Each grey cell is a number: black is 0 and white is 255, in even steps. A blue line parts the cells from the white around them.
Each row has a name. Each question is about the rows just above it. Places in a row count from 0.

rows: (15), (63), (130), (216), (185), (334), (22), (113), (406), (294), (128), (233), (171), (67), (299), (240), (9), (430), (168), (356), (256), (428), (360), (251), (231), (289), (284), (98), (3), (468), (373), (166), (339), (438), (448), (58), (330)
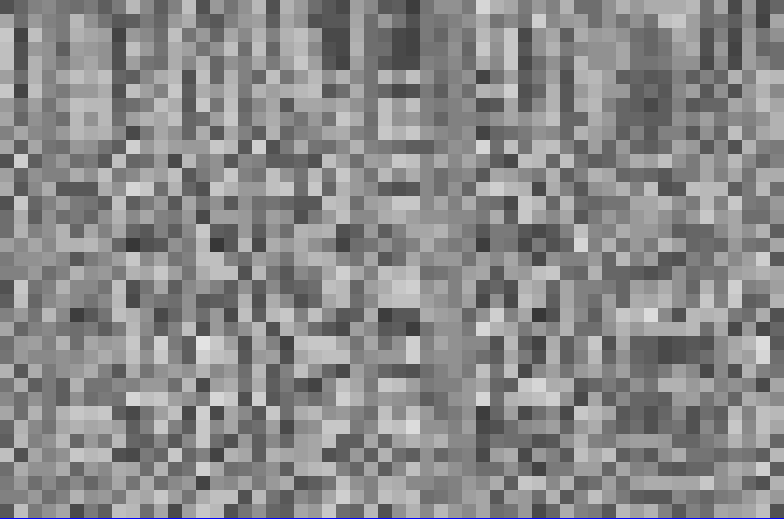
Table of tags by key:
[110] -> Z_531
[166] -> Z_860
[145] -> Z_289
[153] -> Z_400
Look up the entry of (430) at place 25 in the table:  Z_531
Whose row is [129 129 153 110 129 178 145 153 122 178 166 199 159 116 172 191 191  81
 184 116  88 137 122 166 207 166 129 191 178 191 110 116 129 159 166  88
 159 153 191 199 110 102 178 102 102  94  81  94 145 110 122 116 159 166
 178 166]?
(356)

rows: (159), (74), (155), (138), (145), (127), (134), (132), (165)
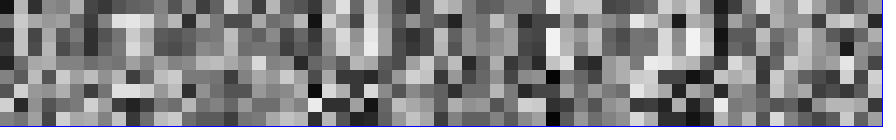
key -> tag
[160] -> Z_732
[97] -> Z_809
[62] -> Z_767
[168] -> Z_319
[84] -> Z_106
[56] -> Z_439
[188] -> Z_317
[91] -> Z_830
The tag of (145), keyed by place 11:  Z_732
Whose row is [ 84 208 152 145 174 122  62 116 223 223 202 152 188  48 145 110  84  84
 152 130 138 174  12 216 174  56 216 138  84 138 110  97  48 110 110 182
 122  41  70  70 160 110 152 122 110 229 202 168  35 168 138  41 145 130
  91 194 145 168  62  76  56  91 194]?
(134)
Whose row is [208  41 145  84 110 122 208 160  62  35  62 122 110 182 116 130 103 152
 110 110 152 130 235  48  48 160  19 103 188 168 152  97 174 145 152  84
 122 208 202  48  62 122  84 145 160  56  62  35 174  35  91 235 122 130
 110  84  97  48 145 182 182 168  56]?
(132)
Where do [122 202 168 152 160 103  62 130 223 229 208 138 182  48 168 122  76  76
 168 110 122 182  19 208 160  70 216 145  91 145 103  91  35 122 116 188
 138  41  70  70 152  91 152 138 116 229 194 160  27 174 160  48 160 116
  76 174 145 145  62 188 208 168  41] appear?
(74)
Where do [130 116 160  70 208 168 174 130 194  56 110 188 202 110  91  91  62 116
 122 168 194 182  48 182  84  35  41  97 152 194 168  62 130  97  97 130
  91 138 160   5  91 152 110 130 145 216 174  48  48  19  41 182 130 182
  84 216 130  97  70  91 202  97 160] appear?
(165)

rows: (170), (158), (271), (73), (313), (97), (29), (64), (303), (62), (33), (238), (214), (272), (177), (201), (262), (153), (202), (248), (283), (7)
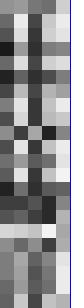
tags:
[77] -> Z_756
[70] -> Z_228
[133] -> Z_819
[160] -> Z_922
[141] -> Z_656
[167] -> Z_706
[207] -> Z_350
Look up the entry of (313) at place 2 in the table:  Z_228
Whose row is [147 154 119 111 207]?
(170)
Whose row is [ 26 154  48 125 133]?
(73)
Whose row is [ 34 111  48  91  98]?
(272)

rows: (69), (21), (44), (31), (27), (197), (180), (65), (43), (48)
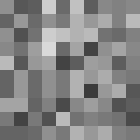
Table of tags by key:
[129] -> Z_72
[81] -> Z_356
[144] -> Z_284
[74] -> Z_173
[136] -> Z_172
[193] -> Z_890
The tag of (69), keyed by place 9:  Z_172
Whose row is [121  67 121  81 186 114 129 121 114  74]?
(43)
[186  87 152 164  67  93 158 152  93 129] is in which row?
(27)
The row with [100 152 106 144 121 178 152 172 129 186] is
(21)
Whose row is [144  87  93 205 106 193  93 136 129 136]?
(69)
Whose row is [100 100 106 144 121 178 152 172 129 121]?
(48)

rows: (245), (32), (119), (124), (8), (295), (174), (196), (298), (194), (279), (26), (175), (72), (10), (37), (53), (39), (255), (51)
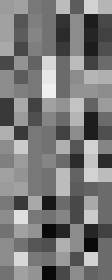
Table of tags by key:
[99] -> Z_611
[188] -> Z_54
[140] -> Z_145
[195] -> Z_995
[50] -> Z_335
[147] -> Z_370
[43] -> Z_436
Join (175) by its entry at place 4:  Z_54
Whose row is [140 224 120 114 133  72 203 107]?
(37)
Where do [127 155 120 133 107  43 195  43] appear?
(26)
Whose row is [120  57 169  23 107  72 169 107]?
(10)
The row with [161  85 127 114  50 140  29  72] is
(32)

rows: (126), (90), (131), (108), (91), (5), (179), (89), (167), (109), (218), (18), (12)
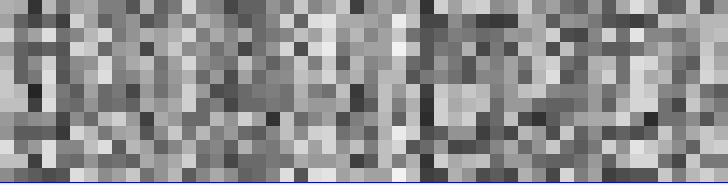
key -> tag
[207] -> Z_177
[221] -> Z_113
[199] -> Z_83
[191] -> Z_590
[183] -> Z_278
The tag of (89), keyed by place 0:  Z_590
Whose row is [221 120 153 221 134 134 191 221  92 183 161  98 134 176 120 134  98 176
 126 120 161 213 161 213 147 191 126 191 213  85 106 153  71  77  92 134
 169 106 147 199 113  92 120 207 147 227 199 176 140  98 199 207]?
(218)
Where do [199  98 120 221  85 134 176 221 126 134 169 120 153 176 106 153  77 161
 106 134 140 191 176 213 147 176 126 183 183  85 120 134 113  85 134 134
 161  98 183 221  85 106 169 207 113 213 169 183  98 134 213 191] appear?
(5)
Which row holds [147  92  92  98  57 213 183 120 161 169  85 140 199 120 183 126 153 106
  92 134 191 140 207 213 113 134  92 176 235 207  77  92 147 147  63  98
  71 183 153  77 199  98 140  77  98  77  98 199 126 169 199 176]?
(109)

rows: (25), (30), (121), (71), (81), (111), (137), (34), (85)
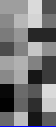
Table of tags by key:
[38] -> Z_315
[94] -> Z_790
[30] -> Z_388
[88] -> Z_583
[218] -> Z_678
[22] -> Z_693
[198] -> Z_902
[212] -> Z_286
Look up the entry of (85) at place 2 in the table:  Z_693
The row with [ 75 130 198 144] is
(71)
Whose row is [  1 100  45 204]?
(34)
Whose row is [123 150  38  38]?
(121)
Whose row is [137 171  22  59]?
(111)

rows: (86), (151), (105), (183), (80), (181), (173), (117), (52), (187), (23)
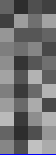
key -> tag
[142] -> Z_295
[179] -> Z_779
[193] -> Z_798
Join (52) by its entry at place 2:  Z_295
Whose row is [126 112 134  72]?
(183)
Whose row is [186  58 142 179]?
(52)
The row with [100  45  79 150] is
(187)
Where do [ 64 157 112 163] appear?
(151)
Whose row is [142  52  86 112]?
(80)

